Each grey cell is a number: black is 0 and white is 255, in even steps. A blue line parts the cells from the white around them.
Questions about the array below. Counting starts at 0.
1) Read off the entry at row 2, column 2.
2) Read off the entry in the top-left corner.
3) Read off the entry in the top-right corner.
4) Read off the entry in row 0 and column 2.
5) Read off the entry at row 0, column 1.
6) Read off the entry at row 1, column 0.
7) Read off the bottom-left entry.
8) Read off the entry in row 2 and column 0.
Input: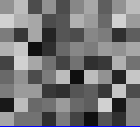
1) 167
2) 146
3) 188
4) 76
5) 188
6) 209
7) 167
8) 124

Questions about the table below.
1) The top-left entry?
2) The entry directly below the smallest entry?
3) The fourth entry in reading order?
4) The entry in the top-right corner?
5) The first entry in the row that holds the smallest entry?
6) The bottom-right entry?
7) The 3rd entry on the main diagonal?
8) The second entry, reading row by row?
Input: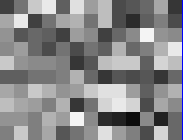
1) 64
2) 127
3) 233
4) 54
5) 147
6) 104
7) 104
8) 115

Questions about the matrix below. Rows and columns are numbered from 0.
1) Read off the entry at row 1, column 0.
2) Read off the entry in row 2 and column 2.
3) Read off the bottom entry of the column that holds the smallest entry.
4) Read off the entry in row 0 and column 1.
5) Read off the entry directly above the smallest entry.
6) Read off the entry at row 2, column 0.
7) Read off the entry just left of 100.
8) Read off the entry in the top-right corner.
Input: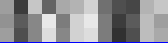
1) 146
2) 135
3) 49
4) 60
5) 60
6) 158
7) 198
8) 198

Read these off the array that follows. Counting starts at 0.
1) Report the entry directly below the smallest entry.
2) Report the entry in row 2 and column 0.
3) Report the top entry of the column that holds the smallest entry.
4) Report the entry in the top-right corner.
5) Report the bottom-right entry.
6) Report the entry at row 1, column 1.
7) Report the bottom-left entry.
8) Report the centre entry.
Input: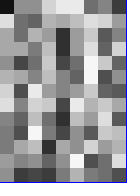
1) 222
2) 168
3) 18
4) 60
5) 79
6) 111
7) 144
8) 132

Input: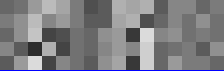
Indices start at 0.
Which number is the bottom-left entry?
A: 91
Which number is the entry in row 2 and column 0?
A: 103
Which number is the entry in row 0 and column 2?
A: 154
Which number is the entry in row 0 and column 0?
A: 103
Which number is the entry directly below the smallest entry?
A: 219
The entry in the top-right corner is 123
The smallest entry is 44
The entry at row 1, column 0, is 123
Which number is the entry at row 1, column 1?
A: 144
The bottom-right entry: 103
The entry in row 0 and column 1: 113

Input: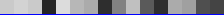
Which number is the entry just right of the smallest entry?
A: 220
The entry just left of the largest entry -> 37

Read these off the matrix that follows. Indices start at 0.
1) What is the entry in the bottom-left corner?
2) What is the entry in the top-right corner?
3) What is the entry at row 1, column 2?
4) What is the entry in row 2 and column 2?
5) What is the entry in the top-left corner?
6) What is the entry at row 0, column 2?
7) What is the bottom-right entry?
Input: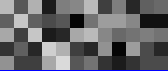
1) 146
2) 105
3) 96
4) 198
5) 186
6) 177
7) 75

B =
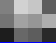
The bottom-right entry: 41
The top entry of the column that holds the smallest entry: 128
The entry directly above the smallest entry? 116
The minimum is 29

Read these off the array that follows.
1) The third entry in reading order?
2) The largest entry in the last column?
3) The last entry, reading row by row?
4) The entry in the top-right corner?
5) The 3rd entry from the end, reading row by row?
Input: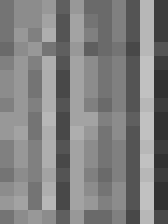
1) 140
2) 84
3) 72
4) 61
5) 72

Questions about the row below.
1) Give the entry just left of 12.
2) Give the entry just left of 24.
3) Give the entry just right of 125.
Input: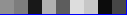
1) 199
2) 125
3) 24

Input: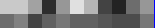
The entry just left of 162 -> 201
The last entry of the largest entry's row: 151
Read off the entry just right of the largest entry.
181
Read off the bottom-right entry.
119
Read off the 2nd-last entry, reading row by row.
76
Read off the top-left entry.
201
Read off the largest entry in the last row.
129
